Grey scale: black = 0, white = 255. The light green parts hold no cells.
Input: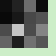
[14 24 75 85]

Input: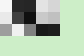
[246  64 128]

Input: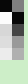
[7 8]

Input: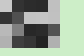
[201  80  40  35]

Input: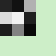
[ 36 241   9]

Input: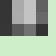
[ 53 171 114]

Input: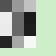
[ 82 105  29]

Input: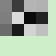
[130 219 211]
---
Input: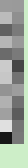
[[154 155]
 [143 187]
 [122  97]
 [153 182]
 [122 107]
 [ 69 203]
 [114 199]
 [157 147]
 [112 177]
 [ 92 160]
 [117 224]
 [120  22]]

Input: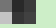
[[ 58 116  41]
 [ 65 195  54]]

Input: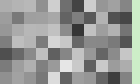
[[133 174 180 184 144 207 111  68 206 150 161]
 [ 70 157 121 159 160 168  99 127  89 179  81]
 [116 151 171 183 181 193 139  53 193 158 178]
 [ 83 126 190 181 123 213 199 103 137 136 122]
 [198  79 105 138 191  96 134 195 152 101 139]
 [173 123 158 176 128 154 230 201  96 201 156]
 [131 144 162 148 120 219  99 157 150 100  62]]

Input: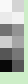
[[212 249]
 [242 234]
 [147 113]
 [166 206]
 [119  85]
 [ 85   8]]

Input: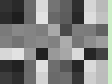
[[185  51  41 107 217 116  95  47 213]
 [193  43  30 105 226 104  92  39 221]
 [ 97 122 136 132 126 169  73 125 123]
 [157 128 115 132 138 129 172 118 141]
 [ 66 215 226 154  32 153 167 218  37]
 [189  43  33 107 224 110  86  38 218]
 [188  60  46 109 209 106 110  55 205]]

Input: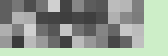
[[127  95 119  78 116 208  67 135  92  86 188 182]
 [124  95 179 173  70  67  62  69  63  75 176 137]
 [187 175 127 208 111  86 197 114  90 133 103 199]
 [191 152  59 186 154 106  64 187 152 128  71 100]]

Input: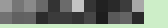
[[168 154 118 138 105  51 107 196  53  33  41  60]
 [ 42 114  97  99  44  59  60  52  70  29  89 100]]

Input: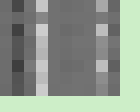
[[102 108  71 115 198 113 109 111 114 168]
 [111 111 103 111 134 113 112 113 113 121]
 [ 98 108  65 118 205 113 107 110 114 189]
 [116 111  85 107 187 113 111 115 115 142]
 [109 109  84 110 180 113 110 113 113 138]
 [ 96 109  62 121 200 113 107 109 114 189]
 [111 109  83 108 187 113 111 114 114 141]
 [108 107  85 106 203 112 113 114 113 133]]
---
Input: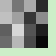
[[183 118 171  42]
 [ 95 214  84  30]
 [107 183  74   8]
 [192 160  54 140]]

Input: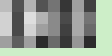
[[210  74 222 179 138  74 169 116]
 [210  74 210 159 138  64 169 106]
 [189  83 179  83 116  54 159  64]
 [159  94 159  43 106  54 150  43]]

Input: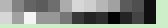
[[215 161 244 151 151 119  56  36  45   3  36  68  15]
 [182 131 100  91 110 172 215 206 182 161  91  79  15]]

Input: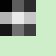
[[180 233 199]
 [ 22 112  62]
 [  2  93  44]]

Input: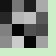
[[ 39 181 191  89]
 [128   6  80  71]
 [ 18 118  30 170]
 [140 203   6 161]]

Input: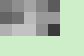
[[176 194 194 143  57]
 [100 112 185 153 153]
 [122 143 164 133  91]]

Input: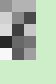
[[219  62 200]
 [147 179 179]
 [248  94 159]
 [ 39 104 116]
 [209 137  74]]
